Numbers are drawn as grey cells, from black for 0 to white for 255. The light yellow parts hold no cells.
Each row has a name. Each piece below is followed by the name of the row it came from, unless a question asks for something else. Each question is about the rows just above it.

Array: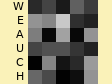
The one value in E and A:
[147]
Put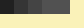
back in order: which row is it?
U
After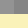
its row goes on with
[200  47  33]
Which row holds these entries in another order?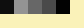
H
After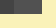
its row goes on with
[53 33]
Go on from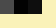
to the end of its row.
[147]
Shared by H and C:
[2]

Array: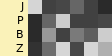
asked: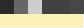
P
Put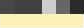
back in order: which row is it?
P
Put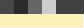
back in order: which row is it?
P
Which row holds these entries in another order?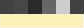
P
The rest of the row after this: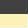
[71]
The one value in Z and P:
[71]

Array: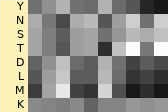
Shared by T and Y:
[86]
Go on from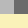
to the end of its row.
[52 66 46]
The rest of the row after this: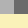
[86 38 24]
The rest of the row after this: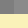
[ 99 132 132 151 144 151]
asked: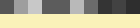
L
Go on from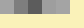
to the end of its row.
[113 151 185 172 192]

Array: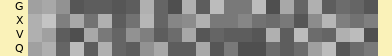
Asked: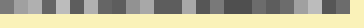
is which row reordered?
Q
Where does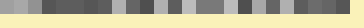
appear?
G
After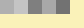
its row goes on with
[176  93 114 182 101 134 140 176 121 121 134 114 108 121  86 140 182 127
 114 127]
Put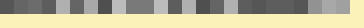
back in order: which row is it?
G
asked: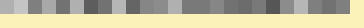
X
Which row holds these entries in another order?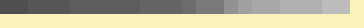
G
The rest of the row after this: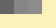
[176 121 121 134 114 108 121  86 140 182 127 114 127]

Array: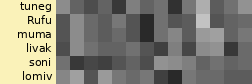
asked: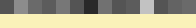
Rufu
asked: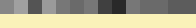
lomiv
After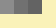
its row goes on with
[ 99 113  84  64 127  71 140 146  56 106]
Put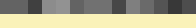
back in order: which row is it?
soni

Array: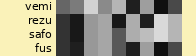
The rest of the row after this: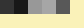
[173 189 217 181]
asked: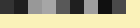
fus

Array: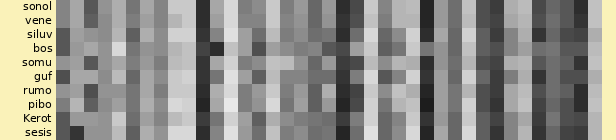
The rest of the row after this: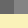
[201  52 153 103 201  95  67 132 167  60 117  79  73 181]
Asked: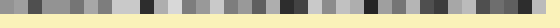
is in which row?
rumo
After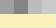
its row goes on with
[ 60 117 209 159  95 174 140 125 117 110  60 125 209 103 132 201  52 153
 103 201  95  67 132 167  60 117  79  73 181]
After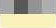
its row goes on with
[117 167 132 201 201  45 167 216 125 140 201 125 153 103 153  45  73 201
 132 181 187  37 153 110 193  79  60 174 187  73 103  87  45 193]
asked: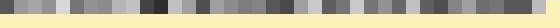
bos
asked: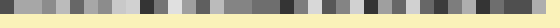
guf

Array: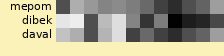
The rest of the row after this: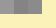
[125 105  65  44  79  99 158]
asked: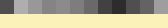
mepom
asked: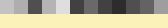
daval
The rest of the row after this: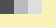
[132  52 125   2  29  37  72]
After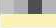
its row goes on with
[222  65 105  65  44  79  99 158]

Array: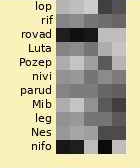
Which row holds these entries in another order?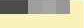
Nes
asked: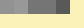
leg
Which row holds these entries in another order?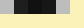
rovad

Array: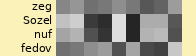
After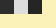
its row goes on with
[172 172  87]
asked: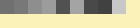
fedov

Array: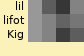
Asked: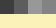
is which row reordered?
Kig
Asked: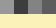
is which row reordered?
Kig
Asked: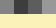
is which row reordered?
Kig

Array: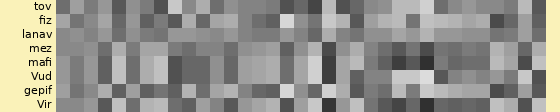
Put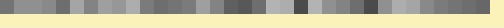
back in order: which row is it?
mez
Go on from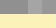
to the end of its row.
[179 151 151 144 144 116 123 159 110]
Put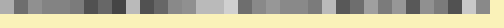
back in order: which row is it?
tov
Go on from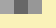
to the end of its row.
[ 96 123  88 173 103 165 173 131 110  96 214 144 116 200 179  88 159 179
 186 116 192 186 179 165 173  75 103 159  96]
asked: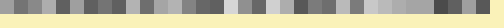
gepif

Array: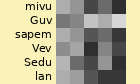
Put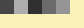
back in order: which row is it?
mivu
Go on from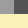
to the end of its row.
[55 55]
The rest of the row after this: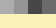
[47]
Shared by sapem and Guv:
[173]
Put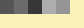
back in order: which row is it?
sapem

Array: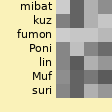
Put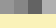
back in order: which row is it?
suri
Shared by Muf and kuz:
[99]
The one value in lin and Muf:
[91]
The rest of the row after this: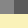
[176 150]
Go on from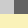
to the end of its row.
[176 142]
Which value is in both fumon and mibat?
[204]

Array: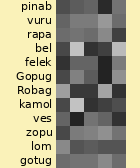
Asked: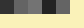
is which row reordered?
ves
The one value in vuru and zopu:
[123]
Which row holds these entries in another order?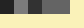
felek
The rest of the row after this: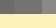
[108]
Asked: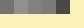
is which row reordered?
zopu
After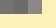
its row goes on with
[64]

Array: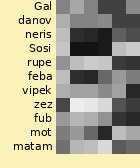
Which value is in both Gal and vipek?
[138]
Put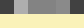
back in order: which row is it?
danov
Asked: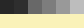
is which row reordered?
feba
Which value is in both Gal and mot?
[167]

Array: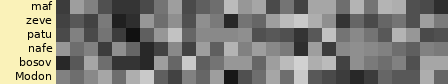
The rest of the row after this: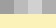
[187  66 143 122 110 129  80 166 166]
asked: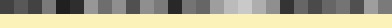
zeve
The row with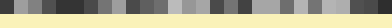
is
maf

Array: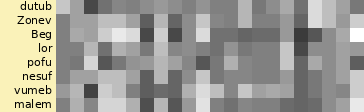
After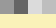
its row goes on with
[153 205]
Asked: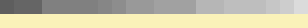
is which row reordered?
Zonev
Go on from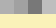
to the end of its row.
[134 141 128 113 147 120 128 128 198  72 141 141 161 153]
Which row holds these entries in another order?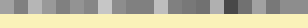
lor
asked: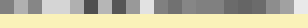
malem
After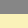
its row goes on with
[128 128 153 101 120 141 161 205]
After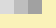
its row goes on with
[120]

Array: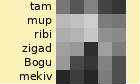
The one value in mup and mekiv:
[124]
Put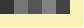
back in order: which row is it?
tam
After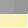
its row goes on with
[ 46 159 124]
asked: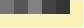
tam
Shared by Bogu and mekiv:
[79]

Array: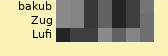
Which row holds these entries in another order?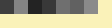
Zug
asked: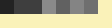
Lufi

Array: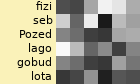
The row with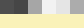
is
fizi
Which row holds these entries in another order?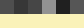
lota
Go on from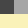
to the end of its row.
[242 229 172]
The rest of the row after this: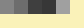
[117]

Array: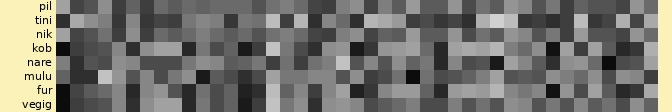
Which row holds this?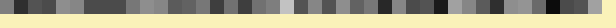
nare
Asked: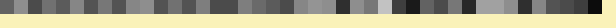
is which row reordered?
vegig
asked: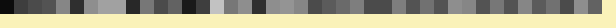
vegig
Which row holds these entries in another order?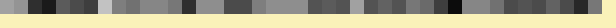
vegig
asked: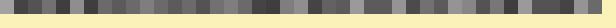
nik
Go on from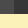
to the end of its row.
[ 68  47 175 208 188  55  62  47  62 188  55  68 175  68 169]

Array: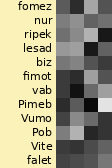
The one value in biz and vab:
[59]
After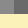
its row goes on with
[52]

